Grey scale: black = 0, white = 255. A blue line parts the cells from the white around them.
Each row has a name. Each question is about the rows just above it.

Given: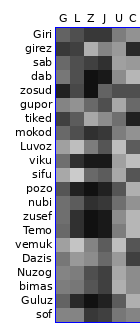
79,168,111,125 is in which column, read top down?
U
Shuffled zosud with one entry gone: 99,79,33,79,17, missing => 72
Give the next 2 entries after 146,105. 79,168
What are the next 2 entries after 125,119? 85,64
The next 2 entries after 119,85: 64,175
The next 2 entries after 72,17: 99,79
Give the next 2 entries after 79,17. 25,140

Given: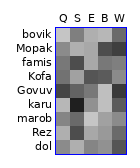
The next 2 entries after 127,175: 183,106
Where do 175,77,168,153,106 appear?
Rez

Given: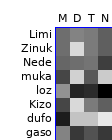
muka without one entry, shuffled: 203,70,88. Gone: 209
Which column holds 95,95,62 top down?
N
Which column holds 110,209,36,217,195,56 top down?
D
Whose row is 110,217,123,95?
Zinuk
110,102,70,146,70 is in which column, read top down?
M

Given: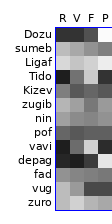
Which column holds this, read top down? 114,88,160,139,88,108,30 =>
V
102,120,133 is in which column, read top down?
F
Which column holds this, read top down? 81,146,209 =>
F
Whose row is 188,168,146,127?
sumeb
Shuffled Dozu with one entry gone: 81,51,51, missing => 251
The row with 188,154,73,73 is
vug

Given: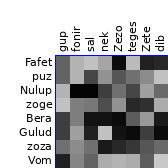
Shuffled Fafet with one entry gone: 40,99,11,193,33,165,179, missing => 187
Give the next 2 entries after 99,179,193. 165,11
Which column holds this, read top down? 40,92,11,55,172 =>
teges
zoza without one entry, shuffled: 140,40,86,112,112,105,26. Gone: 55
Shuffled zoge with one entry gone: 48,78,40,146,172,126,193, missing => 120
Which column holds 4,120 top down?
sal
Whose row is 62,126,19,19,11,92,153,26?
Bera

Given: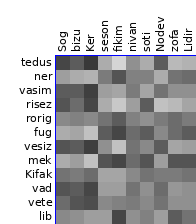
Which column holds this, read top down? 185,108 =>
zofa
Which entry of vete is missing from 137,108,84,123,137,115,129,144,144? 77
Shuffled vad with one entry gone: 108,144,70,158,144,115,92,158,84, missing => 151
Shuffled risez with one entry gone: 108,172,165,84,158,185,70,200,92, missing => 193
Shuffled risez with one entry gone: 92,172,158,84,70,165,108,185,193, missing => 200
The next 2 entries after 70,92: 57,172

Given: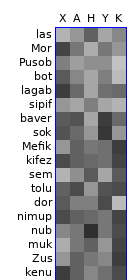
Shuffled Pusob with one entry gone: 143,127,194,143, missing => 158
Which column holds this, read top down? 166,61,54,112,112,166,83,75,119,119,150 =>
Y

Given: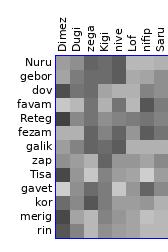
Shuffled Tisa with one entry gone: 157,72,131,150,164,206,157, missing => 199
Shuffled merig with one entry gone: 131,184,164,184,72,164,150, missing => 192
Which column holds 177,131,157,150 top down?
Dugi
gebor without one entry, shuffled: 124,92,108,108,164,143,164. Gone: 170
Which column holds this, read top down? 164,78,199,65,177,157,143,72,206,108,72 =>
Dimez
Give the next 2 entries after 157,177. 100,150

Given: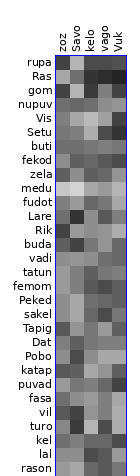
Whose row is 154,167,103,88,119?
rason
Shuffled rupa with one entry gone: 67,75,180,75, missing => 81
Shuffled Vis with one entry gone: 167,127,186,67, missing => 160
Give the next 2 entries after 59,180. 75,173
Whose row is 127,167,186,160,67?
Vis
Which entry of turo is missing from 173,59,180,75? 135

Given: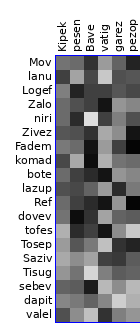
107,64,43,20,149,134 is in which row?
bote
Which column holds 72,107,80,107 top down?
Kipek
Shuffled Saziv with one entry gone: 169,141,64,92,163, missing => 57
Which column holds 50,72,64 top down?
Bave
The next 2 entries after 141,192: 50,127
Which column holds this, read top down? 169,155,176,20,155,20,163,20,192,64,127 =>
vatig
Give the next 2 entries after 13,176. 115,107

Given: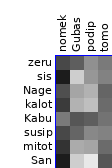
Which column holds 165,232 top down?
podip
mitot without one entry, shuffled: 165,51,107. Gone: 171
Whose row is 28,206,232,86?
San
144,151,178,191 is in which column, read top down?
podip

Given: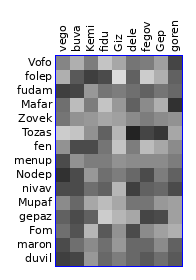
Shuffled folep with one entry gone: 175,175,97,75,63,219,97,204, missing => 89
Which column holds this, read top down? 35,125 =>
dele
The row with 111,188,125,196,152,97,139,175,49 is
Mafar
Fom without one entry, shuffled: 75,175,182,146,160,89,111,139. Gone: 83
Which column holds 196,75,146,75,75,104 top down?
buva
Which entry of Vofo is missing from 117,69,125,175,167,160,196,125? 133
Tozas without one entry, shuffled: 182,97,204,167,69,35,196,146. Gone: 55

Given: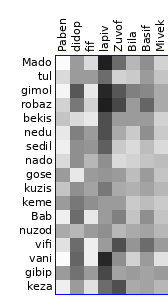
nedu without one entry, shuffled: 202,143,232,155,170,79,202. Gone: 128
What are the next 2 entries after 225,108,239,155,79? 149,108
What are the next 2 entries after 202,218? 189,218
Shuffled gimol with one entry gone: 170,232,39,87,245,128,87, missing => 136
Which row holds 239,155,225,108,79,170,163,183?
keza
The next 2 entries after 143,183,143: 218,210
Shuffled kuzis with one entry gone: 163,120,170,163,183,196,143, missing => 177

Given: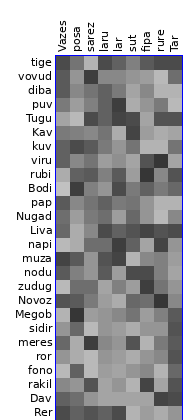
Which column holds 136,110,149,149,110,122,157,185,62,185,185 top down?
sarez
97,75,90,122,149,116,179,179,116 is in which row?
kuv
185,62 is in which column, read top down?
sarez
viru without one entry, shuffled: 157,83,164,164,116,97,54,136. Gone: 143
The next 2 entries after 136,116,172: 68,157

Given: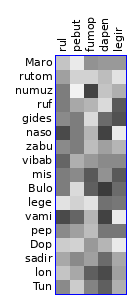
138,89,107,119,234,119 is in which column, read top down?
legir
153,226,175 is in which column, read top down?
legir
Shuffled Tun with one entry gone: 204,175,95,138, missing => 131
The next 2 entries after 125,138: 89,146
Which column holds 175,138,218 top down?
pebut
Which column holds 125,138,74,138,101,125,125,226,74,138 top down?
rul
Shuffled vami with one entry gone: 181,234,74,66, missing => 101

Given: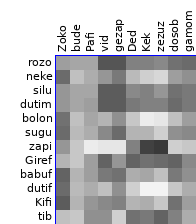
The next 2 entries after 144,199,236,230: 192,158
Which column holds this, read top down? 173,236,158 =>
Pafi
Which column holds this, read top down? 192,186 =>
bude

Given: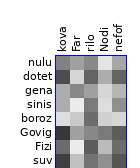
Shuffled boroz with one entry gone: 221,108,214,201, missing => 208
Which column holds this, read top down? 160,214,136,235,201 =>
Far
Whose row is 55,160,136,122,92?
Govig
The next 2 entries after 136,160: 214,181
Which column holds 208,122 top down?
Nodi

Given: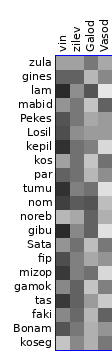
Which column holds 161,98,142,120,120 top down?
zilev
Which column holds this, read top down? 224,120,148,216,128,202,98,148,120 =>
Vasod
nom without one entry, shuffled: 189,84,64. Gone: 91
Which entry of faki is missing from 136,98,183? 105

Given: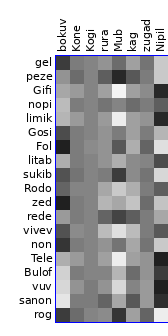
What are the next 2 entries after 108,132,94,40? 88,124
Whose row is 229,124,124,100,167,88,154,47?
sanon
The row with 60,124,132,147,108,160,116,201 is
gel

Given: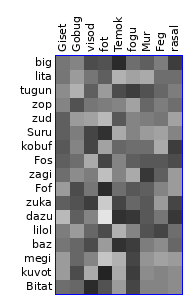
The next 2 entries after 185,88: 132,125
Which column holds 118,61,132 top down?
visod
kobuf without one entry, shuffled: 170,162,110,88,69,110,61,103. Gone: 132
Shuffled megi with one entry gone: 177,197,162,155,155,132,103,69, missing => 148

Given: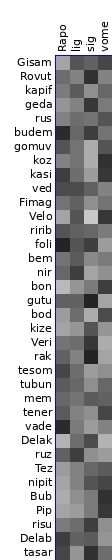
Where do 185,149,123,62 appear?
bon
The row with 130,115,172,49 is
koz
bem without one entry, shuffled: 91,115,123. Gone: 137

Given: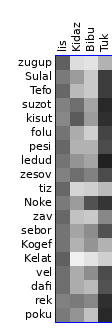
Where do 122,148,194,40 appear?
poku
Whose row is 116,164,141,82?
sebor
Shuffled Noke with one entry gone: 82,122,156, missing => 53
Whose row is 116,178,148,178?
Kogef
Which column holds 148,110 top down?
Kidaz

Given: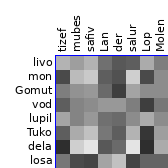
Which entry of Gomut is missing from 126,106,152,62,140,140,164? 146
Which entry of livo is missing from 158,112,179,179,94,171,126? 88
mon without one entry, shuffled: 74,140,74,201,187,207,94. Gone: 81

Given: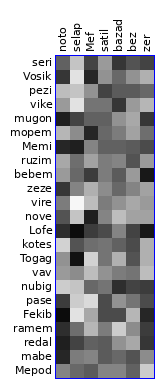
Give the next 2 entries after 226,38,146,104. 146,176
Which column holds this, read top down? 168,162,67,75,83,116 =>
bez
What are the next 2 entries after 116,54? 154,182

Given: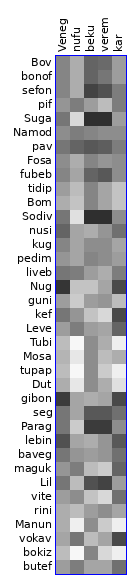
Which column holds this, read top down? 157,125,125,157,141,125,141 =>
kar
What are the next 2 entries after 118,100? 88,94
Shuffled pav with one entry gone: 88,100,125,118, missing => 94
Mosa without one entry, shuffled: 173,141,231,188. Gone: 180

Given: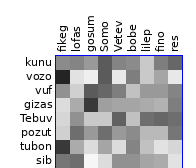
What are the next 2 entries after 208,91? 103,126
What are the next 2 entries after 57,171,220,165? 220,132
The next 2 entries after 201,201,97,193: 110,103
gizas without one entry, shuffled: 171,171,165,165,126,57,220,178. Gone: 159
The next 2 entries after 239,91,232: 126,201
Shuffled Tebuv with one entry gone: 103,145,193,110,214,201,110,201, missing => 97

